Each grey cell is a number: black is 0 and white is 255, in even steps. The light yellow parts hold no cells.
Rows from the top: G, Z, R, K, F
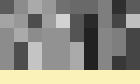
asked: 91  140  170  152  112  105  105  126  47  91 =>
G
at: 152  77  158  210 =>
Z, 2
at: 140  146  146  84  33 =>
R, 3
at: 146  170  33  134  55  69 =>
F, 5
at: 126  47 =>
G, 8

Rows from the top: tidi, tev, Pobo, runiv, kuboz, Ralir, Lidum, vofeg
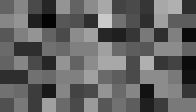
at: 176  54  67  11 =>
kuboz, 11
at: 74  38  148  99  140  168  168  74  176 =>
kuboz, 3
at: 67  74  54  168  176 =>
tidi, 9
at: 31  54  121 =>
Pobo, 9
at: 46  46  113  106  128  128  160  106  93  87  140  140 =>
runiv, 2
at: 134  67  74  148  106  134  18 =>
Lidum, 5

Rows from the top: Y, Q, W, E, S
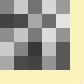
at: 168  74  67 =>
S, 1
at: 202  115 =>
Y, 2
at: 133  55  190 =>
E, 2
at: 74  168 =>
Q, 2
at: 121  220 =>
W, 3
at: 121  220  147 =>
W, 3

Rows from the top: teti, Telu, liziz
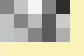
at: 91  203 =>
Telu, 4
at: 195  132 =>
Telu, 1
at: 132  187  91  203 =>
Telu, 2
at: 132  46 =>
teti, 4
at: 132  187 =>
Telu, 2

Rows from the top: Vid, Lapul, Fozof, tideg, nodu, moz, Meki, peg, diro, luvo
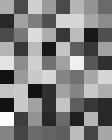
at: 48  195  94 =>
peg, 4
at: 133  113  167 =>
moz, 5
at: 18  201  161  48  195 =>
peg, 1
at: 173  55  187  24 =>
Fozof, 4

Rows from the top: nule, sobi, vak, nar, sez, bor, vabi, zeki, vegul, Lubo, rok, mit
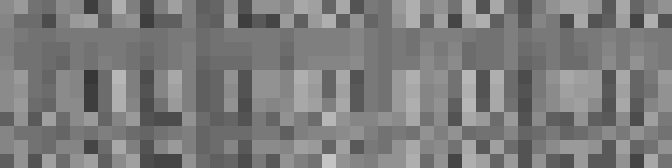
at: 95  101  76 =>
mit, 16
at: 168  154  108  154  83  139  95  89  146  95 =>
vegul, 34
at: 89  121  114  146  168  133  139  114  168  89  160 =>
rok, 26

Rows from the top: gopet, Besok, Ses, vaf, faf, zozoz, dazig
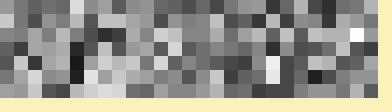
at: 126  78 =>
Ses, 6
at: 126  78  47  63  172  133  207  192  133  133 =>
Ses, 6
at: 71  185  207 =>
dazig, 5
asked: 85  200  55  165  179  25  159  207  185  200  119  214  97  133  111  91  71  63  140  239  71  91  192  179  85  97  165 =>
faf
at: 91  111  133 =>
vaf, 14

